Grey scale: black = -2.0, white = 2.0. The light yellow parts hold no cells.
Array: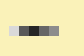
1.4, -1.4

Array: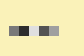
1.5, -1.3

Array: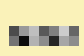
1.2, -1.8

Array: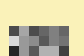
1.4, -1.4

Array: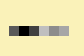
1.0, -2.0

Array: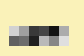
1.5, -1.7

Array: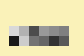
1.4, -1.6

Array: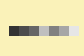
1.6, -1.2
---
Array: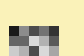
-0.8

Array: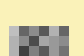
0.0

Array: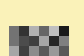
0.2

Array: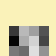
1.5

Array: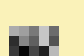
-0.9

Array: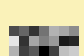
-0.6

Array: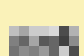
0.0

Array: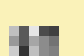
1.0

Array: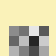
-0.8
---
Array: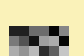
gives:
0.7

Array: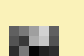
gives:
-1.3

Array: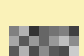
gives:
-0.6

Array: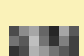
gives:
-1.2

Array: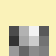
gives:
0.4

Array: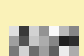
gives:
-0.1

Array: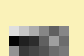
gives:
0.3
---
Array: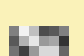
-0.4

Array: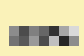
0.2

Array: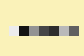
-0.5

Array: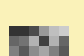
-0.6

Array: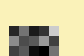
-0.2

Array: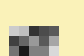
1.4
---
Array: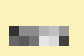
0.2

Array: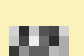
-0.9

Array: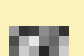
0.8

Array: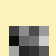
-0.4

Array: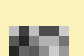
-1.4

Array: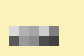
0.8

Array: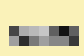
0.7
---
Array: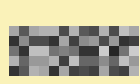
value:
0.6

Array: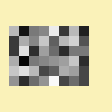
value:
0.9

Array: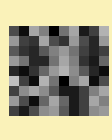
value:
-0.8

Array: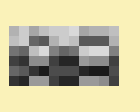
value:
0.8

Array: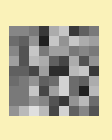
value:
0.1
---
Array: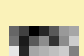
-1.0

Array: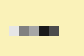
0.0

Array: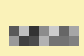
1.0

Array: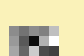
-0.2

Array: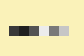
-1.5

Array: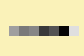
-0.1

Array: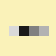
-1.6
